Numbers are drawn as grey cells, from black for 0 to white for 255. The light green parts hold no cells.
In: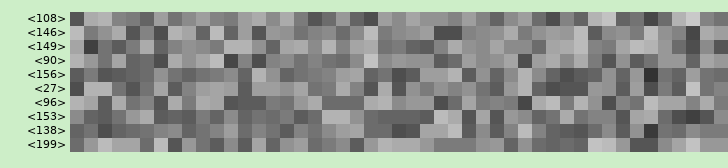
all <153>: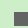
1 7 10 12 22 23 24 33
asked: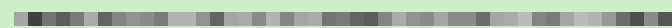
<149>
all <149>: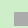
5 16 21 27 35
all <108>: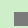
4 11 16

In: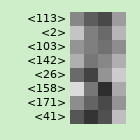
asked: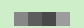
<113>
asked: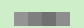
<103>

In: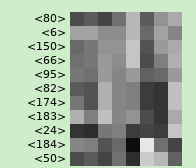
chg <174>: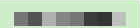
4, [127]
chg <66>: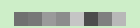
7, [176]
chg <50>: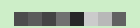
4, [45]
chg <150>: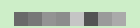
3, [147]

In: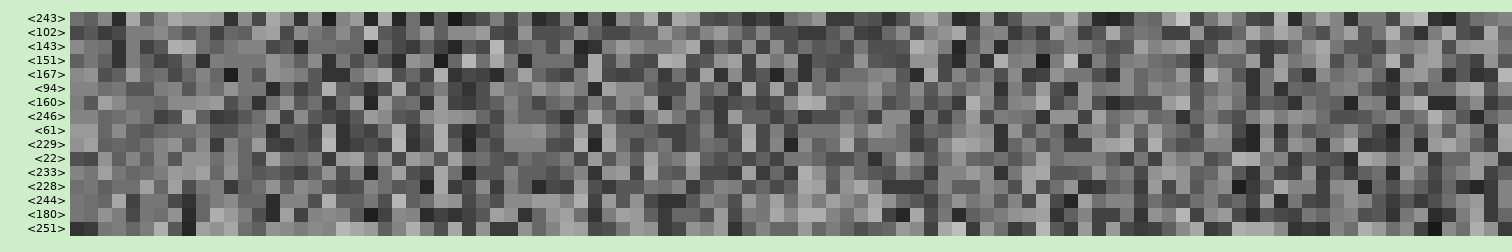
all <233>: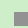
8 11 18 38 44 53 73 77 79 82 88
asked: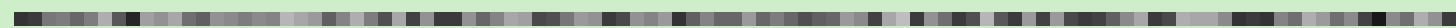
<251>
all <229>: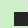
28 37 51 84
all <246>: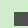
7 24 34 39 44 53 54 65 83 90 91
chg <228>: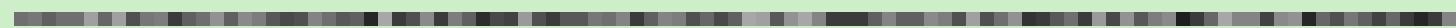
74, [96]
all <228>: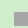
26 52 56 86

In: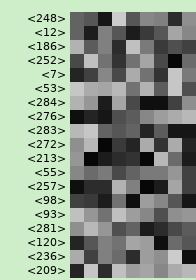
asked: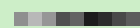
<281>
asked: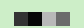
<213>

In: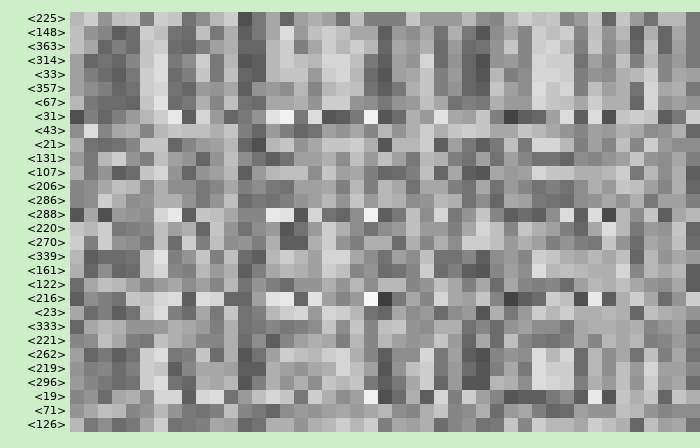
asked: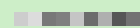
<262>
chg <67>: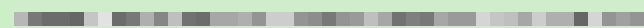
30, [175]
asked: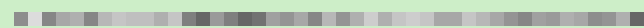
<43>
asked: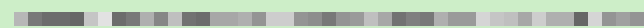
<67>
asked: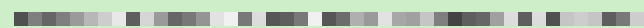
<31>
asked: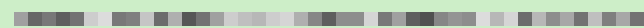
<262>
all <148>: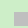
0 6 9 17 19 34 37

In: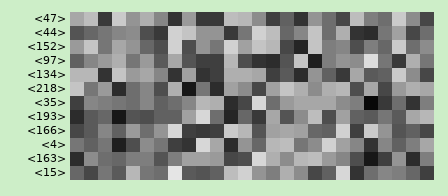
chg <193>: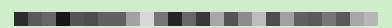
10, [110]
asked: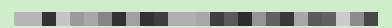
<134>

